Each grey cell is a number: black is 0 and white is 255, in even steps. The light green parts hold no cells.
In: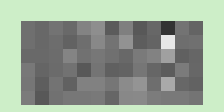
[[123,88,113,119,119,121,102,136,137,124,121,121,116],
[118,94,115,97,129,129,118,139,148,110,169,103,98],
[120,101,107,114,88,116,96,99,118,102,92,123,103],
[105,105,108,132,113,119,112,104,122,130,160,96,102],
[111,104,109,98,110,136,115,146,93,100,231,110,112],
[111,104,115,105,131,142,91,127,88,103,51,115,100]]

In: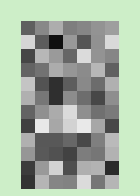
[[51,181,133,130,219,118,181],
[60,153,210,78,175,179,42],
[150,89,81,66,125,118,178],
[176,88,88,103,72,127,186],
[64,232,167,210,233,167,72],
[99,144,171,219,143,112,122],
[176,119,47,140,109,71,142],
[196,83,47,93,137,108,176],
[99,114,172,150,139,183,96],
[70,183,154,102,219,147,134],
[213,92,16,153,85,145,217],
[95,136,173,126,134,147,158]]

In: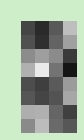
[[138,188,106,87],
[174,176,101,64],
[86,69,83,167],
[77,63,90,155],
[176,234,115,21],
[140,158,139,58],
[80,47,99,160],
[69,42,89,190]]

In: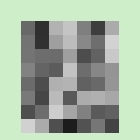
[[209,171,79,28,82,118,67],
[78,109,205,165,129,90,97],
[121,70,186,89,172,176,167],
[107,77,176,179,97,105,149],
[130,100,92,195,109,135,148],
[116,109,108,159,77,98,200],
[115,49,159,188,136,110,210],
[104,48,178,196,127,62,171]]

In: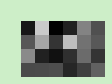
[[74,75,78,38,63,97],
[138,33,17,47,107,52],
[87,166,52,190,114,88],
[23,202,1,33,131,80]]

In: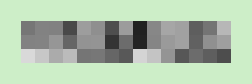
[[217,199,171,187,117,119,102,88,212,196,148,87,108,94,77],
[130,131,150,101,147,148,52,108,35,133,154,161,97,144,159],
[118,130,129,73,157,143,78,156,33,135,166,161,94,116,183]]

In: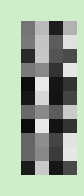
[[27,201,22,73],
[102,136,59,230],
[101,142,68,226],
[12,232,19,51],
[105,137,92,202],
[23,214,19,67],
[12,232,22,51],
[121,136,51,230],
[41,198,84,75],
[121,197,92,225],
[117,186,30,178]]

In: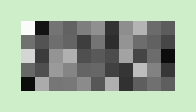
[[12,171,118,120,139,87,175,49,94,112,94],
[103,79,154,133,100,103,65,53,189,130,55],
[213,60,148,176,79,89,76,163,69,108,12],
[112,83,110,100,62,116,45,148,109,97,70],
[251,19,116,98,126,144,51,142,180,107,92]]

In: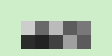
[[44,34,65,160,91],
[205,105,187,92,120]]
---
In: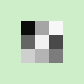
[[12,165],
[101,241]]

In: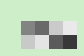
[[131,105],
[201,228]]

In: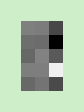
[[127,124],
[110,108]]

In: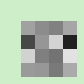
[[161,140],
[71,150]]

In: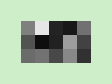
[[127,230],
[82,14]]

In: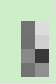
[[114,220],
[112,208]]

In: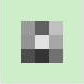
[[154,96],
[148,225]]
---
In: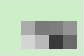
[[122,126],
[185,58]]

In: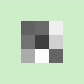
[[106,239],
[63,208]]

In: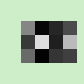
[[7,38],
[221,31]]

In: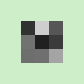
[[206,86],
[32,59]]

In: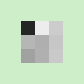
[[237,204],
[175,198]]

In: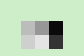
[[151,11],
[228,52]]
